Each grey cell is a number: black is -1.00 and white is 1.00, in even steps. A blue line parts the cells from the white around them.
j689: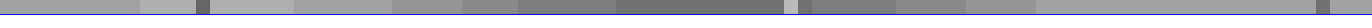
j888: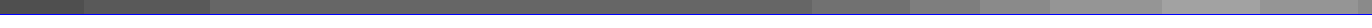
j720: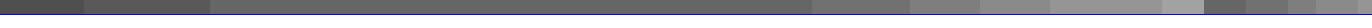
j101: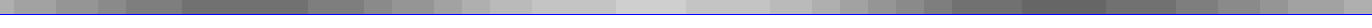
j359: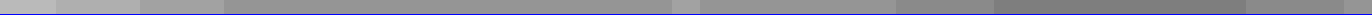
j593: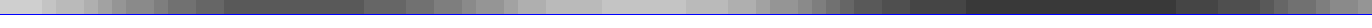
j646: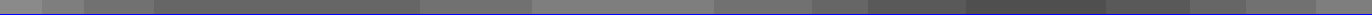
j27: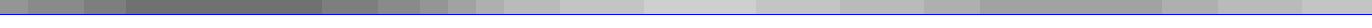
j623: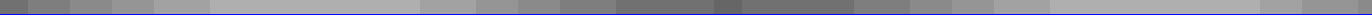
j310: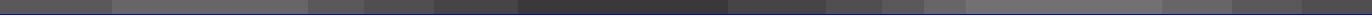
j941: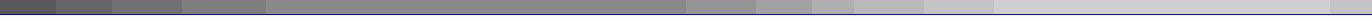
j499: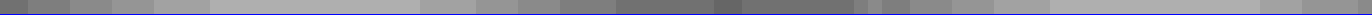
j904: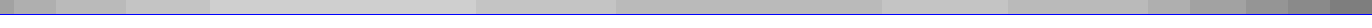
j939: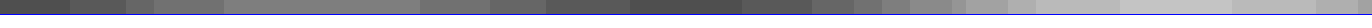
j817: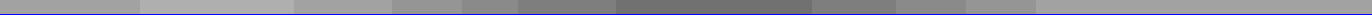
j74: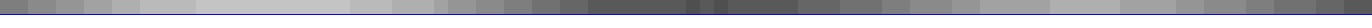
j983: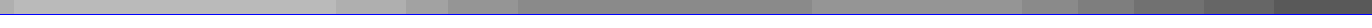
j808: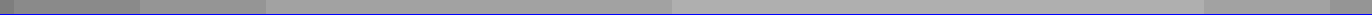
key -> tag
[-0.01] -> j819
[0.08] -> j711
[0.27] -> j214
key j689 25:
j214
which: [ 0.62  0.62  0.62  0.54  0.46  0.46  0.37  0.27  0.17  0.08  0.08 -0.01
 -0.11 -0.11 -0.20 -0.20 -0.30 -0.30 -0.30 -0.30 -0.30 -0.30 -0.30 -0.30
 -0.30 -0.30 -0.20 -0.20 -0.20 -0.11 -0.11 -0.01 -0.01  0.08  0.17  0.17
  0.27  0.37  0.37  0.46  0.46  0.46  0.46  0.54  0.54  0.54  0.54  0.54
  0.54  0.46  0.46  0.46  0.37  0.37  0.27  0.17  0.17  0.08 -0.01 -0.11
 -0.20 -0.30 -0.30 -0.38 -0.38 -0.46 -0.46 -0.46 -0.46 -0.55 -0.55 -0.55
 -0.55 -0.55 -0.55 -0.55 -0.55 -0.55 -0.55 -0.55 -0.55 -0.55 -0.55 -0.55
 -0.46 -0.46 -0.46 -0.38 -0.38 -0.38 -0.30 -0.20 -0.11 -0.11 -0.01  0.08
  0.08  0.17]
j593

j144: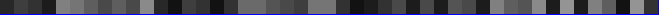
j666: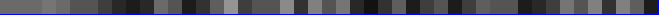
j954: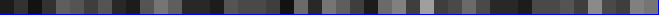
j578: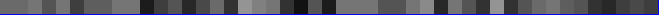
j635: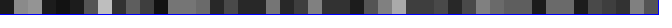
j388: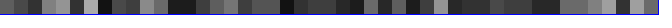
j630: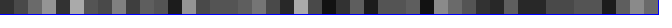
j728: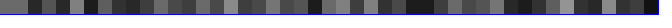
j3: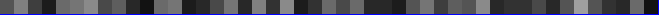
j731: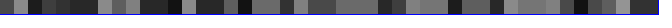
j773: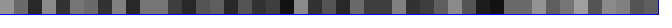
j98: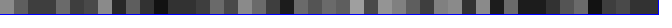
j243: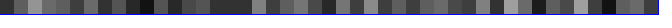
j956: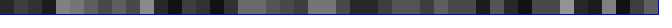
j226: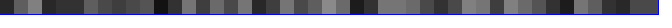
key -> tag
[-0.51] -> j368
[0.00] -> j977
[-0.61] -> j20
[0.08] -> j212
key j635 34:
j977
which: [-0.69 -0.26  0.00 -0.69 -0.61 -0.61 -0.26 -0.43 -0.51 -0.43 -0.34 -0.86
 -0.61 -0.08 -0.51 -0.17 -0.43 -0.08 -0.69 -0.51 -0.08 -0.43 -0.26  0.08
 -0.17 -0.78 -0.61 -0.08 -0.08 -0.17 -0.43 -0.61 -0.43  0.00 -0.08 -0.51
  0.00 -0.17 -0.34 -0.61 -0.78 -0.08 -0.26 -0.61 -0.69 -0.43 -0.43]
j226
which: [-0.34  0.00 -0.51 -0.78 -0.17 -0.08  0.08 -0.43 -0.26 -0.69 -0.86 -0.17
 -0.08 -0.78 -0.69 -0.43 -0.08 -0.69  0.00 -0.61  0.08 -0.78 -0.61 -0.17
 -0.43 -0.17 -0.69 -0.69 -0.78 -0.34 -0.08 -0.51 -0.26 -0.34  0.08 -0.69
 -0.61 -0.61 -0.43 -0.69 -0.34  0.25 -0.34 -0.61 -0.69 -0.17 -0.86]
j3
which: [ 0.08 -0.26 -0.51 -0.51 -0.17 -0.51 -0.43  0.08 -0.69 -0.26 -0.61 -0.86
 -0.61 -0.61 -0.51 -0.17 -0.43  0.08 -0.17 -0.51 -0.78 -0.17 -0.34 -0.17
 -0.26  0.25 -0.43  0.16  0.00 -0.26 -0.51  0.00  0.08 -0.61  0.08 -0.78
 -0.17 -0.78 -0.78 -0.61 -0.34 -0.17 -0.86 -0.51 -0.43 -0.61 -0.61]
j98

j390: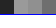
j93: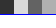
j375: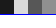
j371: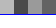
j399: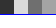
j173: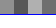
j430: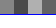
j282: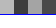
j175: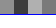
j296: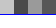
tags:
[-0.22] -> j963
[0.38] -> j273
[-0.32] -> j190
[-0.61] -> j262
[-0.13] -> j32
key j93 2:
j963
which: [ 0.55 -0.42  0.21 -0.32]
j296
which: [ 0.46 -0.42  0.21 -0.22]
j371

